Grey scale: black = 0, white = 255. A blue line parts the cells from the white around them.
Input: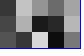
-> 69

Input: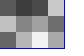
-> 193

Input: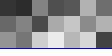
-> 103

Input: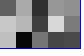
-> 200

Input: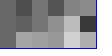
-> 103

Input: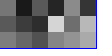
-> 89

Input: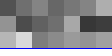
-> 147
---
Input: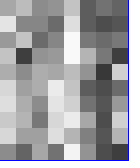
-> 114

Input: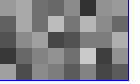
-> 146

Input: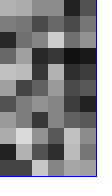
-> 33

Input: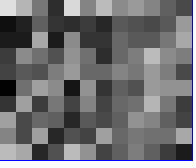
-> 96

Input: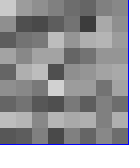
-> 128

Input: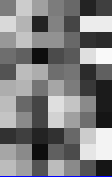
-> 35

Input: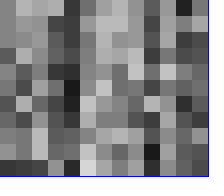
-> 33

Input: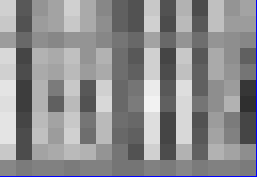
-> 148

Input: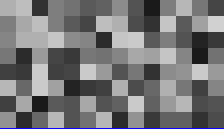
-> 119
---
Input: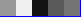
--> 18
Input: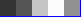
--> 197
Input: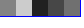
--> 33
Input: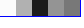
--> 27
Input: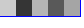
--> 181
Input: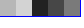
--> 34
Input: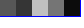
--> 192
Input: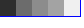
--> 140
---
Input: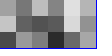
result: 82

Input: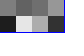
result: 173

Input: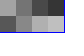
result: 176

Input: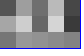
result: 103

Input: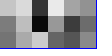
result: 10

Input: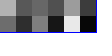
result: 127

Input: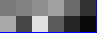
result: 225

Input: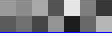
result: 69

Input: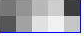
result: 225

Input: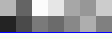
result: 121
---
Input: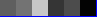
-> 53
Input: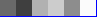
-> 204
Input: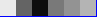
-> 121
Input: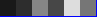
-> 71
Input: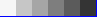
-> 126
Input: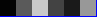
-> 67
